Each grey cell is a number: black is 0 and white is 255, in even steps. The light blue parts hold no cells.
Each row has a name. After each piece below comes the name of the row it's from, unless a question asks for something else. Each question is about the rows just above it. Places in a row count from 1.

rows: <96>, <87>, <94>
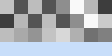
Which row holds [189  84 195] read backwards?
<96>
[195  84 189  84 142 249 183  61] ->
<96>
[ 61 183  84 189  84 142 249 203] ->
<87>
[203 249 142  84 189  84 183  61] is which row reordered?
<87>
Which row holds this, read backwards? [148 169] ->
<94>

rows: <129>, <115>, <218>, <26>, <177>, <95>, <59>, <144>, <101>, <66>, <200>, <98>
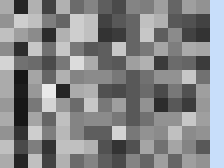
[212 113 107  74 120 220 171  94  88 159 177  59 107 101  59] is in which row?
<177>
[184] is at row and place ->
<66>, 5

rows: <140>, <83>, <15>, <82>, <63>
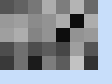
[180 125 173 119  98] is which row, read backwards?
<140>
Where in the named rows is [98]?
<140>, 2
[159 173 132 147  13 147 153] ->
<15>
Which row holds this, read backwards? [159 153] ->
<83>
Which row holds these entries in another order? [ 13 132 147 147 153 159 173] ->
<15>
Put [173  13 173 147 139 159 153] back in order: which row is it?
<83>
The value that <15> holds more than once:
[147]

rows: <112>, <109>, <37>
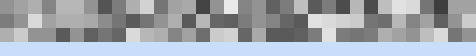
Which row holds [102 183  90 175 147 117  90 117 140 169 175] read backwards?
<109>
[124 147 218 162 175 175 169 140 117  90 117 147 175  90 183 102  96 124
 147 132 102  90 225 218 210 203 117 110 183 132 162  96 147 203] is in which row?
<109>
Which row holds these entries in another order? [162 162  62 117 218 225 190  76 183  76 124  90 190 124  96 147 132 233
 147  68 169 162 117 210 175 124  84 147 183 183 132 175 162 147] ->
<112>
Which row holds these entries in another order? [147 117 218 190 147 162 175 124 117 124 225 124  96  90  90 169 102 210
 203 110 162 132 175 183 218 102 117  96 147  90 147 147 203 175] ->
<37>
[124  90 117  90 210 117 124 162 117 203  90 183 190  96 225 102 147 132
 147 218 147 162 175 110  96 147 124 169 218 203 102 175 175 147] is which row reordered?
<37>
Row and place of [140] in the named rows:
<109>, 8

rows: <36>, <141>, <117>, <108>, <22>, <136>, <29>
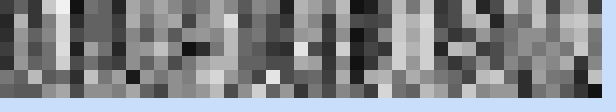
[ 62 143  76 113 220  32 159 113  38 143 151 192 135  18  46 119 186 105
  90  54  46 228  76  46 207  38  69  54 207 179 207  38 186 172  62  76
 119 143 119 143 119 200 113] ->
<108>
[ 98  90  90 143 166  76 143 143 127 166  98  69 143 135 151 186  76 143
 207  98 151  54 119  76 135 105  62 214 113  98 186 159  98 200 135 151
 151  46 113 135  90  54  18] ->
<29>
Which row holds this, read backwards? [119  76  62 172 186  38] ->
<108>
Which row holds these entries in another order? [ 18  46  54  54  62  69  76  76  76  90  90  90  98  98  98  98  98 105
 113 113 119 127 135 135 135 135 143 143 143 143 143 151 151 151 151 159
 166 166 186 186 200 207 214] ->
<29>
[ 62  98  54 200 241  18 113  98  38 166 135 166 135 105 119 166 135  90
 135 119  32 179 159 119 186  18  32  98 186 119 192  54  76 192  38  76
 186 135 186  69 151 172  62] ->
<36>
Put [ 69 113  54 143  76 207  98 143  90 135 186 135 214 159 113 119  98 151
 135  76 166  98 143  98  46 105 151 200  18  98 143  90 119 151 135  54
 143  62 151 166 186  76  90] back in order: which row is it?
<117>

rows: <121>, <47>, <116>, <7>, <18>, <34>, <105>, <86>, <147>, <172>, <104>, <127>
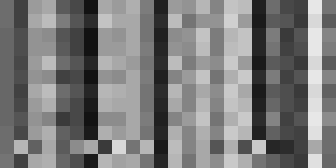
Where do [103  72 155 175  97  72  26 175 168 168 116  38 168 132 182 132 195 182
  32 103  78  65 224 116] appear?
<86>
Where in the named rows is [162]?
<127>, 9
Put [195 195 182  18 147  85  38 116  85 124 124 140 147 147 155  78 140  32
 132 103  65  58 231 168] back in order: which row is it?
<116>
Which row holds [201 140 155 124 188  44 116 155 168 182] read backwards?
<18>
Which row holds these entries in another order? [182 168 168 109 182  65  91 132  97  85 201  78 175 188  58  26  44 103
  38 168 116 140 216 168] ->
<105>

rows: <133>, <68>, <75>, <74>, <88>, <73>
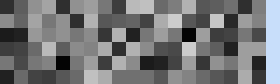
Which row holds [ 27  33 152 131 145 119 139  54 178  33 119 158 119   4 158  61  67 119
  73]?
<75>
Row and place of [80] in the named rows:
<74>, 12
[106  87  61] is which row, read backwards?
<73>
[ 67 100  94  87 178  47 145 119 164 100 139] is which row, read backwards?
<68>
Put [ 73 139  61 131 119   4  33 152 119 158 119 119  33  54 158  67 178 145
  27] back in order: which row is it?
<75>
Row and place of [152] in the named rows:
<75>, 3
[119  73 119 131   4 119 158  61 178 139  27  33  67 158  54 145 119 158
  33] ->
<88>

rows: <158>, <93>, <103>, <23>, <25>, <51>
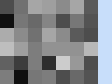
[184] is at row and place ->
<23>, 7
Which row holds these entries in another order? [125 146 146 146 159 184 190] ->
<23>
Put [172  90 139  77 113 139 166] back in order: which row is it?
<103>
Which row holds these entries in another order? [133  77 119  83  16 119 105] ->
<93>
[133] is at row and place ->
<93>, 4
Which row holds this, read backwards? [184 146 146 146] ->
<23>

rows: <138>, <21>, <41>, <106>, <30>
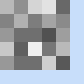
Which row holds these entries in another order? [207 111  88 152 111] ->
<30>
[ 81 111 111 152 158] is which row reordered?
<41>

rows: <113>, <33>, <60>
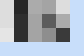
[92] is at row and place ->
<33>, 4
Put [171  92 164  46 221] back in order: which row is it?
<33>
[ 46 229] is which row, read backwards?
<60>
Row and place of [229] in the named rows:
<60>, 1

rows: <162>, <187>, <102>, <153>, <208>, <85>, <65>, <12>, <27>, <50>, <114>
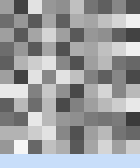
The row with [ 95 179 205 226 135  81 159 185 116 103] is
<208>
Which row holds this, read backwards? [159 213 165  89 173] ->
<114>
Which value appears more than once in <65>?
[232]
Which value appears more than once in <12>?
[185]

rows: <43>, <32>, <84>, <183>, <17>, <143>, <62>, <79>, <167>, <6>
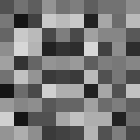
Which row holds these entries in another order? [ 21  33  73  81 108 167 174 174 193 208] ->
<62>
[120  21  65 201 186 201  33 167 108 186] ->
<32>

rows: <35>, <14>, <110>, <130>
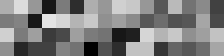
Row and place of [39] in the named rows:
<130>, 2
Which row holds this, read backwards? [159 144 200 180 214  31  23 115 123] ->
<110>

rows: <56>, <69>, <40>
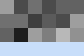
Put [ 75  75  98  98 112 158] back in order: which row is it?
<56>
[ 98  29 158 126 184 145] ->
<40>
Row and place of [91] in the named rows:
<69>, 4
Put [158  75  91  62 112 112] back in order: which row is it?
<69>
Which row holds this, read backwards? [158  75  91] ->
<69>
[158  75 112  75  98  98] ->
<56>

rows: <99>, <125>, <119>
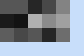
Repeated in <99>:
[86]
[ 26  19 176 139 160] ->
<125>
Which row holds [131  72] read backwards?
<99>
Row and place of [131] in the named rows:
<99>, 5
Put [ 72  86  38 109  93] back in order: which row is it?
<119>
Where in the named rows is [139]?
<125>, 4

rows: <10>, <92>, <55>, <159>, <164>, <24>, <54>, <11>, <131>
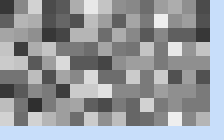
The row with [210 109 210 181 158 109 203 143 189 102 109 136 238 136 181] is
<131>
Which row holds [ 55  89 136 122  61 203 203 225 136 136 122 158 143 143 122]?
<54>
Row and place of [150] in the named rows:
<159>, 14
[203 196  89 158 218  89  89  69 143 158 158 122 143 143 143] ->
<164>

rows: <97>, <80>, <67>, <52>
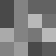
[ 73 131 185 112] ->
<80>
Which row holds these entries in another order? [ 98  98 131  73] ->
<97>
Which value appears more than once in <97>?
[98]
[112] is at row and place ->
<80>, 4
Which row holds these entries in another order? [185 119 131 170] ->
<67>
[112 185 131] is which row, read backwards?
<80>

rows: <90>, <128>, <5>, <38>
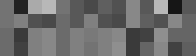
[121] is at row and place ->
<5>, 7
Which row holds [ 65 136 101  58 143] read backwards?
<38>
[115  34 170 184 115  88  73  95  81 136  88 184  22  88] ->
<90>
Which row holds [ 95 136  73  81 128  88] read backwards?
<128>

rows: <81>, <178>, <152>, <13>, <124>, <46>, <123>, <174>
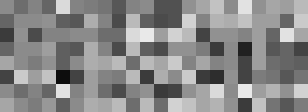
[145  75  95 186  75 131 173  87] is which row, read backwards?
<13>
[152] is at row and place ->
<174>, 4
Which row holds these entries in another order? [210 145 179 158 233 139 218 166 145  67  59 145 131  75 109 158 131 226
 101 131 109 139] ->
<123>

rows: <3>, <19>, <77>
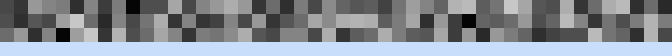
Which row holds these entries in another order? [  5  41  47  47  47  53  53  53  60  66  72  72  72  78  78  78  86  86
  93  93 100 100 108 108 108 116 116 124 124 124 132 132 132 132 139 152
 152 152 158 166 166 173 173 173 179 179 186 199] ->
<77>
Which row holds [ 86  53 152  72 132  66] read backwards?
<19>
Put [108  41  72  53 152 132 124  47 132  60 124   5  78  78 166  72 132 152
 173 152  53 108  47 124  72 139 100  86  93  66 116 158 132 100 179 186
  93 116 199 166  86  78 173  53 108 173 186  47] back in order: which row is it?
<3>

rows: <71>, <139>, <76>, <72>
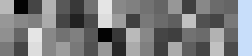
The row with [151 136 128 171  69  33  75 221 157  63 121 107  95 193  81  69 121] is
<139>
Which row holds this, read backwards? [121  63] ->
<139>
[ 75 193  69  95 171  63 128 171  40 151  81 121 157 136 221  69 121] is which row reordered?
<72>
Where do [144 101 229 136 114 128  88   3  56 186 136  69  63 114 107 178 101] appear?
<76>
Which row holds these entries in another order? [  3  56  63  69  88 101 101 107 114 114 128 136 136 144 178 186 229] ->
<76>

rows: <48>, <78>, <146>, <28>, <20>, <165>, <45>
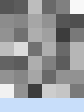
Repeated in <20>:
[92]
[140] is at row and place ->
<78>, 1

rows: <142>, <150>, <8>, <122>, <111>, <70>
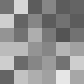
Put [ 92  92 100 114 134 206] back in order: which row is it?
<150>
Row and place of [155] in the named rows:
<111>, 4
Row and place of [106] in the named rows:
<111>, 2

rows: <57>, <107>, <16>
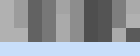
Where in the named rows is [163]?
<57>, 5
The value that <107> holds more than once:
[177]

